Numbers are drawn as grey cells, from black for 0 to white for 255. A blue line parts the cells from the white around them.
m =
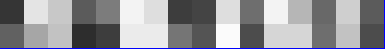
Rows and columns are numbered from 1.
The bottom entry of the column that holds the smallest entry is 45
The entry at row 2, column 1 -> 97
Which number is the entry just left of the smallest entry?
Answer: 194
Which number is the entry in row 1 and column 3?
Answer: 200
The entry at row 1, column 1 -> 53
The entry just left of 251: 84
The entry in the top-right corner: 91
